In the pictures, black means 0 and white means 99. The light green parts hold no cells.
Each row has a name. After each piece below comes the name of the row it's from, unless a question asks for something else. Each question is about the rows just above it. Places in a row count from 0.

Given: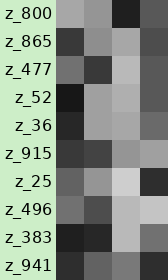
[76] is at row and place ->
z_496, 3
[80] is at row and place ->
z_25, 2
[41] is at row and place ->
z_36, 3
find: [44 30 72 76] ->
z_496
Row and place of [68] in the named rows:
z_52, 2
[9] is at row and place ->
z_52, 0

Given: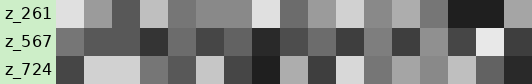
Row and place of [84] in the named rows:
z_724, 10
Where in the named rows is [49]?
z_567, 11
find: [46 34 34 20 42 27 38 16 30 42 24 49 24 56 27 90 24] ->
z_567
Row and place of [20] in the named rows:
z_567, 3
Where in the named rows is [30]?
z_567, 8
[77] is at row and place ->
z_724, 5

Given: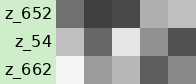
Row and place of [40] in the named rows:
z_54, 1
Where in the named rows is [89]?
z_54, 2
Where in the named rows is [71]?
z_662, 2

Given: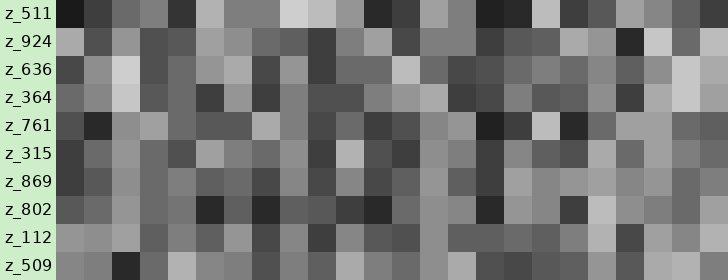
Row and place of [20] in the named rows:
z_511, 4
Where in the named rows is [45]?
z_802, 4

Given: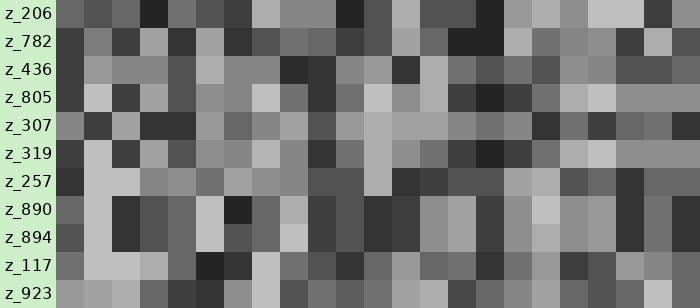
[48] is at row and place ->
z_782, 1
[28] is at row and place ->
z_923, 14
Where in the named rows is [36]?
z_923, 10
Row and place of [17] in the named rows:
z_436, 8
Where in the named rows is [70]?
z_319, 7

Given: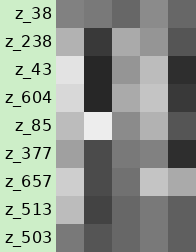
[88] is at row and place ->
z_43, 0
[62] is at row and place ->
z_377, 0
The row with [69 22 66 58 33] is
z_238
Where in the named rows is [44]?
z_657, 2
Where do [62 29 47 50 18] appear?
z_377
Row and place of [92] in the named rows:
z_85, 1

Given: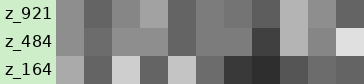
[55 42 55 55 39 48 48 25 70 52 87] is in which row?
z_484
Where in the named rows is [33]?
z_164, 8
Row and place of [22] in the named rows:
z_164, 6
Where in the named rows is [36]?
z_921, 7
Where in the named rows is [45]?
z_921, 6

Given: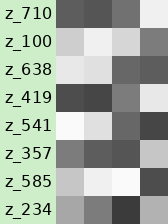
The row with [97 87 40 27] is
z_541
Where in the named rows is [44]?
z_710, 2
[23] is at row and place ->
z_234, 2

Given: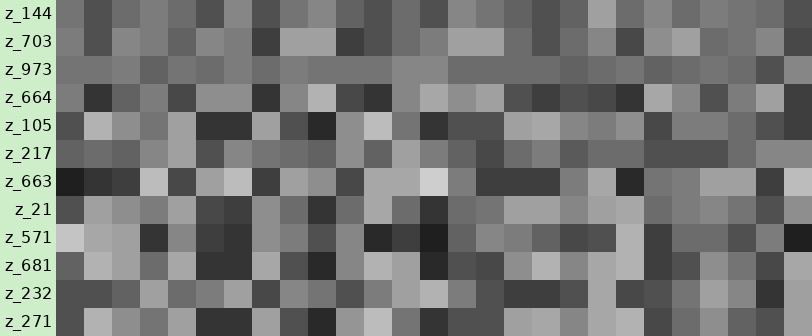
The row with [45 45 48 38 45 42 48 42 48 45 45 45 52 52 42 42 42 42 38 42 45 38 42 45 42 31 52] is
z_973
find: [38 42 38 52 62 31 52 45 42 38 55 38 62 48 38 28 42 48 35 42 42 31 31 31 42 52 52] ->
z_217
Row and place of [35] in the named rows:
z_217, 18
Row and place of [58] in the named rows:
z_271, 10

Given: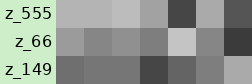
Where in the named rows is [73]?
z_555, 2
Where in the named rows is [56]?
z_66, 2

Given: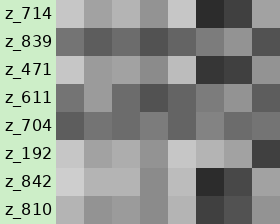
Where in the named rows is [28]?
z_842, 6
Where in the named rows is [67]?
z_192, 2

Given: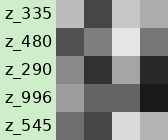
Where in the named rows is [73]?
z_335, 0
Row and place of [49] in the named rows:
z_480, 1
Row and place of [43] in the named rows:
z_545, 0
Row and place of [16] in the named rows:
z_290, 3

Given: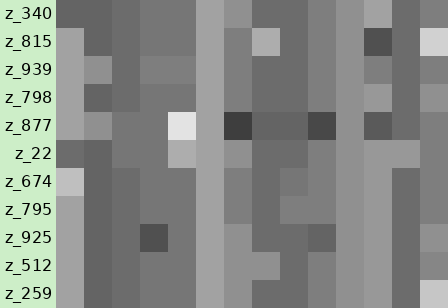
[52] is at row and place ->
z_512, 13
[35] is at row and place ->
z_877, 11

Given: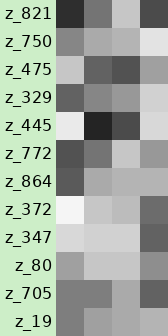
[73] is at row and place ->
z_372, 2
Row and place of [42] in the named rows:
z_372, 3
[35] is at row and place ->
z_864, 0
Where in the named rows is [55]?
z_80, 3

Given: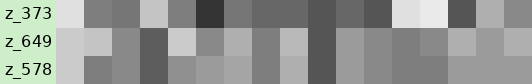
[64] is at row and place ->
z_578, 6
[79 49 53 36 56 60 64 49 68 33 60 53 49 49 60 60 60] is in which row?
z_578
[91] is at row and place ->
z_373, 13
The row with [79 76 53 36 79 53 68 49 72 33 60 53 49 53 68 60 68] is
z_649
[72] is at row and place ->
z_649, 8
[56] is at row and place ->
z_578, 4

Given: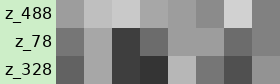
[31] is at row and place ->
z_328, 6
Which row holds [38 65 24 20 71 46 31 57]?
z_328
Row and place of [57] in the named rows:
z_328, 7
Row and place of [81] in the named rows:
z_488, 6

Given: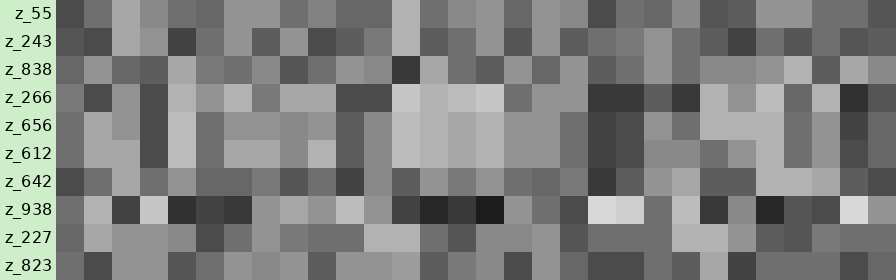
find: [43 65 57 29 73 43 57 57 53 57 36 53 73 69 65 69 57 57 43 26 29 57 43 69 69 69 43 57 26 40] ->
z_656
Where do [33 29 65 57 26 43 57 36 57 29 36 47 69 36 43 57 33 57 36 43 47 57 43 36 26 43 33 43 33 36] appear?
z_243
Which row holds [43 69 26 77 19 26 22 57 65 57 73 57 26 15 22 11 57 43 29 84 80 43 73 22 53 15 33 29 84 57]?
z_938
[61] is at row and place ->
z_823, 12
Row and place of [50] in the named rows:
z_55, 9

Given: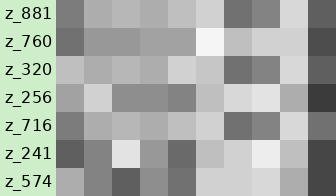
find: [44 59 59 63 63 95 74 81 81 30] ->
z_760
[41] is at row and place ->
z_241, 4
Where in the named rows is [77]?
z_320, 5

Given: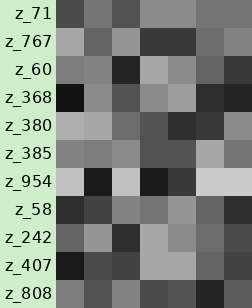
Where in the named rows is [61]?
z_368, 4
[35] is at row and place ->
z_808, 6
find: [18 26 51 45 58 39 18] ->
z_58
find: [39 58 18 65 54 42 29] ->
z_242

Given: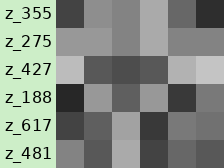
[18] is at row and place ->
z_355, 5
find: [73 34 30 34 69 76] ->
z_427
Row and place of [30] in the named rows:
z_427, 2
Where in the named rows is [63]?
z_617, 2
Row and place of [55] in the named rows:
z_355, 1

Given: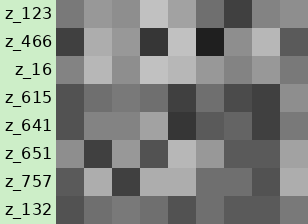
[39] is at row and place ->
z_641, 6
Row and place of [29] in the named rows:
z_615, 6

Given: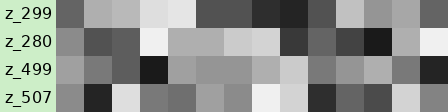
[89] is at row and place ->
z_299, 4
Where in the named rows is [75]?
z_299, 10
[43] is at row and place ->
z_507, 4
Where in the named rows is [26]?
z_280, 10
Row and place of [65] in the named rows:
z_299, 12

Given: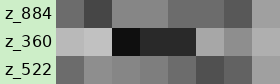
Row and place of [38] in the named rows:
z_522, 6
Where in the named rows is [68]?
z_360, 7
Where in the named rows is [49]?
z_522, 3
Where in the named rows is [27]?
z_884, 1
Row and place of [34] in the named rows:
z_884, 6
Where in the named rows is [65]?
z_360, 5
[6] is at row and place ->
z_360, 2

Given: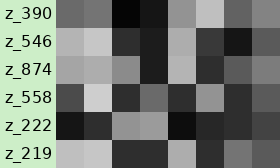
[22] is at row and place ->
z_546, 5
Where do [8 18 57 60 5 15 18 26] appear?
z_222
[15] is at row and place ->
z_222, 5
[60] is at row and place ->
z_222, 3

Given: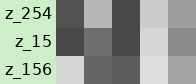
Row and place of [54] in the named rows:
z_15, 4
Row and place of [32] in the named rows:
z_254, 0
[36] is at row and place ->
z_156, 2
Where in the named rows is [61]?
z_254, 4
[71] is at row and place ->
z_254, 1
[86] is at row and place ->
z_156, 3
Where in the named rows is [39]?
z_156, 1

